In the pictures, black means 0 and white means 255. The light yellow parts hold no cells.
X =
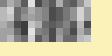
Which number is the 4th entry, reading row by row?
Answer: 92
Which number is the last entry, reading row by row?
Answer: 197
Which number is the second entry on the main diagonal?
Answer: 211
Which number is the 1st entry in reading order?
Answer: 131
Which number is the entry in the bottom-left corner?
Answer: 161
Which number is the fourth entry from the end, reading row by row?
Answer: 107
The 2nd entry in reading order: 173
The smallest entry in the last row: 76
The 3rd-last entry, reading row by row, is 107
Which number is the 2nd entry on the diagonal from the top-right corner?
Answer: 211
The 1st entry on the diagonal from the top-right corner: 197
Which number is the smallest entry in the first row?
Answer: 76
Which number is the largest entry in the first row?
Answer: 225
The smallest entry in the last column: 76
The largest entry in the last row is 211
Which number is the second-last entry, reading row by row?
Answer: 185

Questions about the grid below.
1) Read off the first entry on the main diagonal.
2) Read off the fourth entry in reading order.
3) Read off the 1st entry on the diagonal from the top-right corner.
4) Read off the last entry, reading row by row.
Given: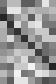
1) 120
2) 93
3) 159
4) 93

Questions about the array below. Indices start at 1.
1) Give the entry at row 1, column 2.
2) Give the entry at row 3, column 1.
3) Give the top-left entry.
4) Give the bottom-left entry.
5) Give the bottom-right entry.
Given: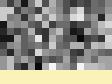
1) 64
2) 203
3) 135
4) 149
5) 163

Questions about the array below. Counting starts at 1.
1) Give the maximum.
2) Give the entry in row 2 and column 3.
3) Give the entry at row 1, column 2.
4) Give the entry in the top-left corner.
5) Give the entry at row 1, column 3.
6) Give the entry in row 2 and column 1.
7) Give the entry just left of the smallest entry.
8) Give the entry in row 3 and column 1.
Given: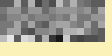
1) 230
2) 149
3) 92
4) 92
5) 176
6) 120
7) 53
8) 108

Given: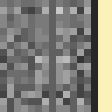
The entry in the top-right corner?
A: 39
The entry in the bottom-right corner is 39
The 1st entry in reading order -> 122
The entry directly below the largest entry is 122
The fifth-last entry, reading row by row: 134
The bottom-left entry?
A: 146
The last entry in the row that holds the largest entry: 39
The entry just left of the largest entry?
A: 96
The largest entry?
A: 200
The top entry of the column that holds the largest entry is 122
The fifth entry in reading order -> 109
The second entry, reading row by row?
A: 109
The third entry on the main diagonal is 122
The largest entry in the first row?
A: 146
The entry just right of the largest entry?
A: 122
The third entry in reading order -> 122
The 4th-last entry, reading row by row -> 96

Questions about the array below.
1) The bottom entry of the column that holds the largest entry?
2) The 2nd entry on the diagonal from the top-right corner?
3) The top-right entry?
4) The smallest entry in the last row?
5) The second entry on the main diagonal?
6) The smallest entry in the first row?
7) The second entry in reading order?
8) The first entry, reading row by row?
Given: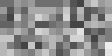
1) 226
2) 125
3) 169
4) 84
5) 84
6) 68
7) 111
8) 111

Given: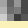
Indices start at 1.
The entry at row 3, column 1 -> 205
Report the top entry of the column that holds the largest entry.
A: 163
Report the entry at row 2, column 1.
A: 178
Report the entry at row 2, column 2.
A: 110

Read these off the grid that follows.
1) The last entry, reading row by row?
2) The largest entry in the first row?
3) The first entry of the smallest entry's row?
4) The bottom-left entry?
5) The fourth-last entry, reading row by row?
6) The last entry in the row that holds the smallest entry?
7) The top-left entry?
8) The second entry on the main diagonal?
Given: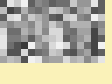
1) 229
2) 241
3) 229
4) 162
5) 189
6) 241
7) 83
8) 69
